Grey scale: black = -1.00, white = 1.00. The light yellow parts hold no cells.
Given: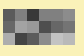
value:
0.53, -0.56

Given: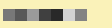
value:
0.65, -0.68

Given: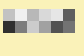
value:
0.88, -0.63

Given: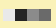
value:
0.83, -0.72

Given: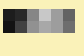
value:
0.57, -0.85

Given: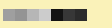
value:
0.60, -0.85

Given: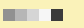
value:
0.93, -0.54
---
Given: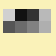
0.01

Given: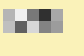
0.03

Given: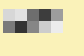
0.60

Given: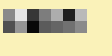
-0.11

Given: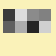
-0.71

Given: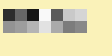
-0.03

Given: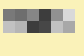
0.51

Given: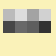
-0.26

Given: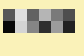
0.22
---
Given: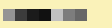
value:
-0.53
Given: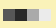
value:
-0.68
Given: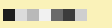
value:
0.72
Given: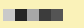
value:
-0.70
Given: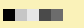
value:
0.55
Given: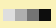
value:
0.37
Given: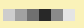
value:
0.26
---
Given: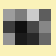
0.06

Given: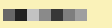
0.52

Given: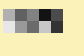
0.81

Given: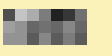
-0.29

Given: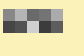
-0.45

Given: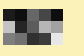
-0.01

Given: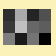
-0.27

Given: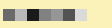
-0.80
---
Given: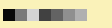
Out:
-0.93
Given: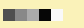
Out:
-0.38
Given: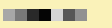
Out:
0.31
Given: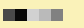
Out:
-0.43
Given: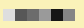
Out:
0.74
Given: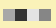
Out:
0.31
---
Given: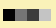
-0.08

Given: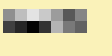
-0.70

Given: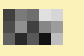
-0.68

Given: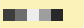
-0.14

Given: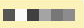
0.96

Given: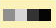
0.68

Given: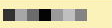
0.31

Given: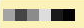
-0.46
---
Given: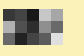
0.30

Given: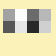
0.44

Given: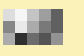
-0.25

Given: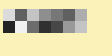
0.36

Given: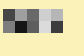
0.43

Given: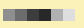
0.74

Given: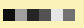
-0.11

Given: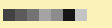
0.54

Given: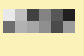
-0.75

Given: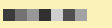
0.28
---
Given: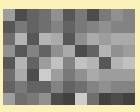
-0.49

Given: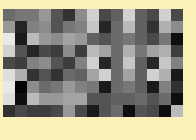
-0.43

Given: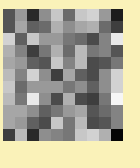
0.65

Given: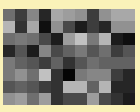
-0.43

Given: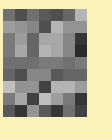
-0.58

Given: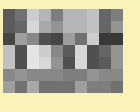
-0.01
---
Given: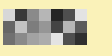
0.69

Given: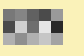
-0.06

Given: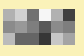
0.39

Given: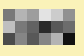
-0.05

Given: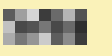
-0.27

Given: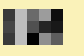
-0.55

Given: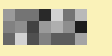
0.21
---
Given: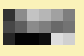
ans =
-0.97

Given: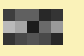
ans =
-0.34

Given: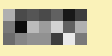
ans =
0.14

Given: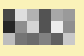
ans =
-0.16

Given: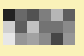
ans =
0.27

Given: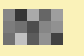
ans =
-0.29

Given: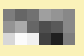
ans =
0.88

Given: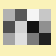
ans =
-0.04
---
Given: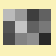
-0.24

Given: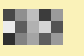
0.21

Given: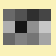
-0.46

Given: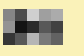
0.34

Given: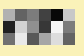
0.57

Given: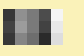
0.92

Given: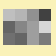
-0.49
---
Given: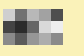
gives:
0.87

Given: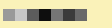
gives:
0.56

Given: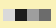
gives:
0.70

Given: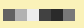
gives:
0.86

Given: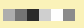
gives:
0.99

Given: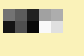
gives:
0.95

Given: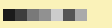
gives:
0.60

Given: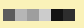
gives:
0.60

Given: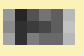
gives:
0.52

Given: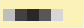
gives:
0.68
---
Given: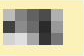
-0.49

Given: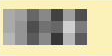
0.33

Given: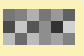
-0.42

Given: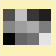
0.06

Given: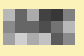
0.08

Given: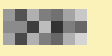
0.09
